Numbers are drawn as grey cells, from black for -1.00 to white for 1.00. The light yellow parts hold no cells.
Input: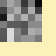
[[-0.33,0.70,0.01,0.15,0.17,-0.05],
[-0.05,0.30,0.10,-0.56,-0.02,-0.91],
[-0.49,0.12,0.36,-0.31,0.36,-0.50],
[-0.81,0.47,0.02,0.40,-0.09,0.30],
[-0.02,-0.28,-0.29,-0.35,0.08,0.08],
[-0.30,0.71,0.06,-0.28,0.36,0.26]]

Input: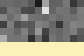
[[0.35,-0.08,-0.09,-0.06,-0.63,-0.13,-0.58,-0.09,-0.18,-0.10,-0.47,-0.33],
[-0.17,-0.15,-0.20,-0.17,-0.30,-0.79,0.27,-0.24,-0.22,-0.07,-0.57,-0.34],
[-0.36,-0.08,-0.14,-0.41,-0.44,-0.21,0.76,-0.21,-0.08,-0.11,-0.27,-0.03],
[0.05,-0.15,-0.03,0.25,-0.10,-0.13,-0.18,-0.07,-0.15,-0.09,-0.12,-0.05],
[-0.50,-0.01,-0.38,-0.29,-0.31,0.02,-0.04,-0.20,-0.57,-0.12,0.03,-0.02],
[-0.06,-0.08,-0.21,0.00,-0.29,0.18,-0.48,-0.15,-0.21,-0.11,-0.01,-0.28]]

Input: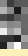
[[-0.73,0.44,0.98,0.01],
[0.07,-0.52,-0.30,-0.30],
[0.41,0.07,-0.80,-0.01],
[-0.43,-0.54,-0.28,-0.18],
[0.26,0.05,0.10,-0.17],
[0.85,0.24,0.47,-0.19],
[-0.58,-0.59,-0.76,0.27]]

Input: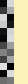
[[-0.15,-0.07],
[-0.91,0.69],
[-0.54,0.32],
[0.70,-0.93],
[0.58,-0.81],
[-0.86,0.65],
[-0.94,0.72],
[-0.45,0.23],
[0.02,-0.23],
[-0.50,0.29],
[0.76,-0.97],
[-0.93,0.72]]

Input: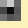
[[-0.12,-0.34,-0.26],
[0.23,0.59,-0.21],
[-0.45,-0.90,-0.32]]

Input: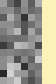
[[0.26,0.35,0.59,-0.13,-0.38,-0.12],
[0.24,-0.18,-0.46,0.12,-0.26,0.35],
[0.07,0.11,-0.18,0.07,-0.17,-0.07],
[-0.27,0.36,0.01,-0.60,0.25,0.03],
[0.11,0.11,-0.07,-0.33,-0.13,0.12],
[-0.03,0.17,0.44,-0.35,0.30,-0.09],
[-0.17,-0.10,-0.13,-0.09,0.14,0.25],
[-0.53,-0.29,0.47,0.37,0.20,-0.40],
[0.00,0.04,-0.03,-0.09,-0.03,0.24],
[0.10,0.25,-0.37,0.05,-0.22,0.58],
[0.09,0.55,0.48,-0.62,-0.03,-0.08],
[-0.69,0.65,0.23,0.18,-0.22,0.03]]
